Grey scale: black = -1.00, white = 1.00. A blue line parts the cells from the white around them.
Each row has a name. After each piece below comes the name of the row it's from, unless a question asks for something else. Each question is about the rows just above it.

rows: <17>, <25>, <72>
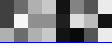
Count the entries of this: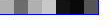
7
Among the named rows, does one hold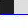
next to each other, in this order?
yes
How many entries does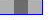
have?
3
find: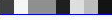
<25>
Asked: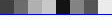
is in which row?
<17>
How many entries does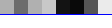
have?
8

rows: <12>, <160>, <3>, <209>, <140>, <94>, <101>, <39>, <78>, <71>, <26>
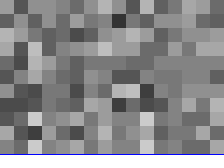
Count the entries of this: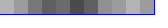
11
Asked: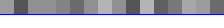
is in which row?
<12>
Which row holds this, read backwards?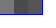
<101>

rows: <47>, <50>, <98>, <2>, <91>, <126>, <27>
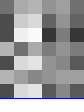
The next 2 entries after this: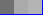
[0.15 0.25]
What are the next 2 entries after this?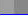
[0.15 0.25]
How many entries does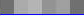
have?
6

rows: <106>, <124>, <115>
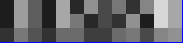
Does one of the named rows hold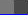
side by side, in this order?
yes
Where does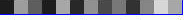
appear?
<106>
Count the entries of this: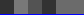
6
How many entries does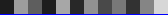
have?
12
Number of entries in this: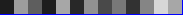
13
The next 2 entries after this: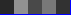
[0.04 0.69]
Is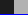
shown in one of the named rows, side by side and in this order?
no

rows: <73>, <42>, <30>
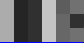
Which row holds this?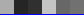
<30>
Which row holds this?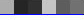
<73>
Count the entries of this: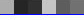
6

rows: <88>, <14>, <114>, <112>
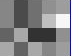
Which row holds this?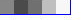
<14>
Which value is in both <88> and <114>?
[0.13]
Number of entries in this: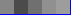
5
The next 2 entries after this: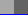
[0.32 0.05]

